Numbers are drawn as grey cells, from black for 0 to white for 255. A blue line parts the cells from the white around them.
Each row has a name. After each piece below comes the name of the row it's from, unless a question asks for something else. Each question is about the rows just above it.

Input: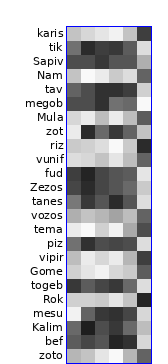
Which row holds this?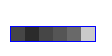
Zezos
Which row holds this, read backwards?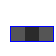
tanes
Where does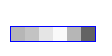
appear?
zoto
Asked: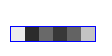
zot
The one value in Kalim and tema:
[77]

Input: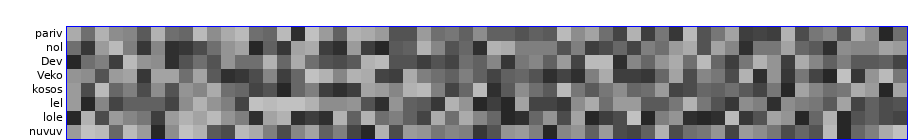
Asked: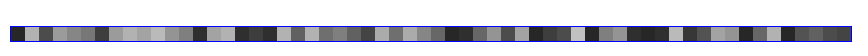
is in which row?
lole
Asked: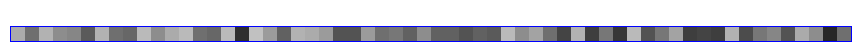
pariv
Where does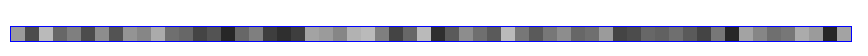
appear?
kosos
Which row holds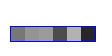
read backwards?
nuvuv
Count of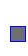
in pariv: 6

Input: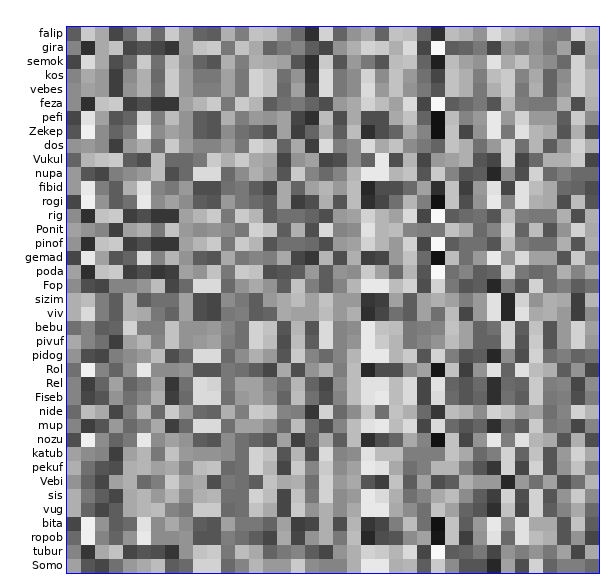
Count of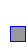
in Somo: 3
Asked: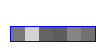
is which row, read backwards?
poda
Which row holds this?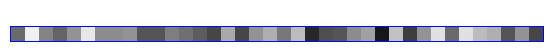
ropob

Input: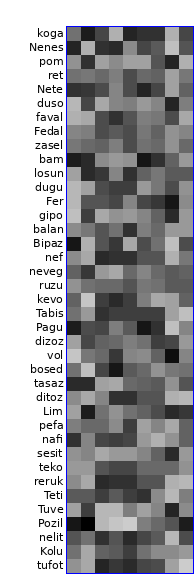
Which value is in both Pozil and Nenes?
[84]
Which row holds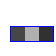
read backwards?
koga
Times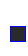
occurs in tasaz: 2
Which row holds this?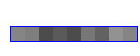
Fedal
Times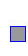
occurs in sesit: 3
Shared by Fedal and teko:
[146]
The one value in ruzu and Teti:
[90]

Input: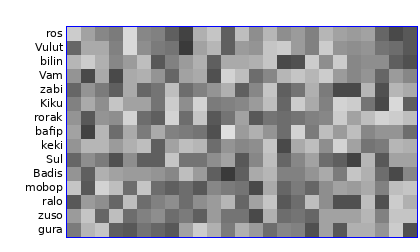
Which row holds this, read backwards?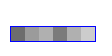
gura
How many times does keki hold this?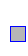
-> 4
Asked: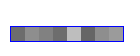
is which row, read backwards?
ralo
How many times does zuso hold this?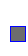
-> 3
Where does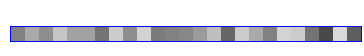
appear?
Kiku
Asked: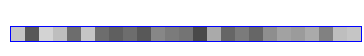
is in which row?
mobop

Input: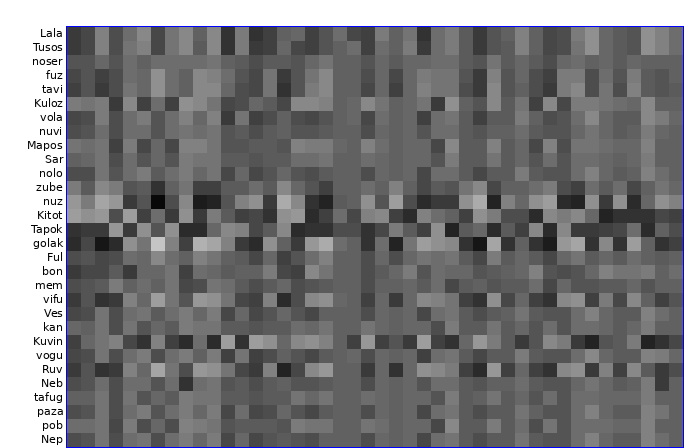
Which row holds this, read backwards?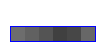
Tusos
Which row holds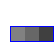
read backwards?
tavi
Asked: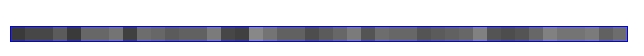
bon

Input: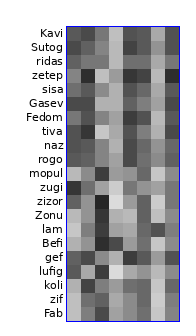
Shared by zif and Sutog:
[97]
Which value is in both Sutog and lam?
[82]
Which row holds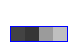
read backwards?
zetep
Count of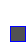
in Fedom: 2

